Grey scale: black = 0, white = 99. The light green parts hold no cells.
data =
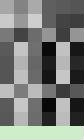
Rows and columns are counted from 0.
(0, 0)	65
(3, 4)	75
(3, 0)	35
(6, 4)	23
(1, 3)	37
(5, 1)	74
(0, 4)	35
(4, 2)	40
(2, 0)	47
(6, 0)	74
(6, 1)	48
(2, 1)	26
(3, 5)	9
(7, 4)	75
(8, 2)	42

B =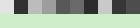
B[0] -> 88
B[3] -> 61
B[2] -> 73
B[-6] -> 34

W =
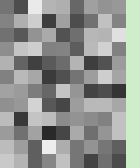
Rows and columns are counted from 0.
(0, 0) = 45
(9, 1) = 44
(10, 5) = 46
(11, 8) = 29
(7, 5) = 61
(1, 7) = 75
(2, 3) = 66
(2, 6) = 71
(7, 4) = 27
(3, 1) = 76
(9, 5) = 66
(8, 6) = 54
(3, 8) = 50
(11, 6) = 26
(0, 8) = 59
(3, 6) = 72
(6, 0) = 63
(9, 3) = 16
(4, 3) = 35
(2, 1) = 34
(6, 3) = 40
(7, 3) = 34
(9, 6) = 43
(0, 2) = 91
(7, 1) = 59
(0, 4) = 68
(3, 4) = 51
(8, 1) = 22
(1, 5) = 30
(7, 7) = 72
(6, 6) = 26
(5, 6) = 61

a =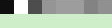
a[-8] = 6
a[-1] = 56
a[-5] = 58
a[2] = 30

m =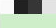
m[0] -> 97
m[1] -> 13
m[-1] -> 88

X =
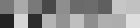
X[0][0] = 47
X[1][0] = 14
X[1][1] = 83
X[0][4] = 55
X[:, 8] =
[77, 67]
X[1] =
[14, 83, 17, 70, 57, 74, 55, 68, 67, 86]

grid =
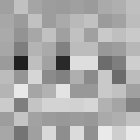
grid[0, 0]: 62
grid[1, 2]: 75
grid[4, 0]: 60
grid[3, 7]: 59
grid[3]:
[65, 49, 70, 66, 50, 73, 73, 59, 61, 71]
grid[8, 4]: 59
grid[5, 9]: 73
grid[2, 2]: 65
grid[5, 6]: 54
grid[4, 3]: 63
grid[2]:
[66, 57, 65, 75, 62, 75, 62, 78, 74, 78]
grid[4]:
[60, 12, 74, 63, 16, 86, 86, 42, 49, 80]
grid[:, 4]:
[60, 66, 62, 50, 16, 50, 88, 82, 59, 55]
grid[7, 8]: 64
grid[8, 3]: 60
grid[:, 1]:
[75, 60, 57, 49, 12, 58, 90, 49, 76, 45]
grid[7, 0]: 79
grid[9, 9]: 90
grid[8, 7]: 66
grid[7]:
[79, 49, 76, 82, 82, 81, 83, 69, 64, 50]

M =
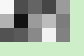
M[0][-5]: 96
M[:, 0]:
[96, 69, 32]
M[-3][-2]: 27
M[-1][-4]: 35

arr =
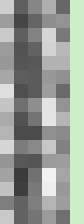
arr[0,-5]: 80
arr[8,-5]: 66
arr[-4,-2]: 94
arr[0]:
[80, 37, 52, 68, 40]
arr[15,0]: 78
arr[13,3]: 92
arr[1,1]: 27
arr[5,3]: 59
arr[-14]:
[78, 37, 51, 83, 47]
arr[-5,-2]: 60
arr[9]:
[70, 29, 29, 56, 54]
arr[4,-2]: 69
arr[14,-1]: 61
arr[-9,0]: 76
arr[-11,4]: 56
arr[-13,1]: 32
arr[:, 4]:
[40, 57, 47, 72, 69, 56, 41, 57, 70, 54, 50, 61, 64, 59, 61, 43]
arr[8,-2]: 89
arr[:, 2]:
[52, 39, 51, 38, 34, 35, 35, 55, 45, 29, 53, 33, 44, 47, 49, 45]
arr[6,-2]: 61
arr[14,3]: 70
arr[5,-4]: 36

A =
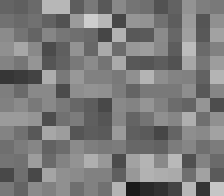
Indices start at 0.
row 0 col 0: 39
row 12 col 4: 56
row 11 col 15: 41
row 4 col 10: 33
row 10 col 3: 38
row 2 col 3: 52
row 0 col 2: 41
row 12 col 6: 50
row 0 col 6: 47
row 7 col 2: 47
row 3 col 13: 73
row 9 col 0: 51
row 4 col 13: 65
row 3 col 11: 53
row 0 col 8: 53
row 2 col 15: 63
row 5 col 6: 50
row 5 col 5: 59
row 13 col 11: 19
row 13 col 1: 39
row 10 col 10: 40
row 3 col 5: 57
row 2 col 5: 43
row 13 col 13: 71
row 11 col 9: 63
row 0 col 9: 45
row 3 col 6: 40
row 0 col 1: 37
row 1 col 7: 71
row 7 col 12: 42
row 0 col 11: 32
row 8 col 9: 39
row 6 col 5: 55
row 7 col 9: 51
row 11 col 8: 29
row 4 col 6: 54
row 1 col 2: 44
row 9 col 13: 55

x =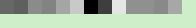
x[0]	40
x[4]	64
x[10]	56
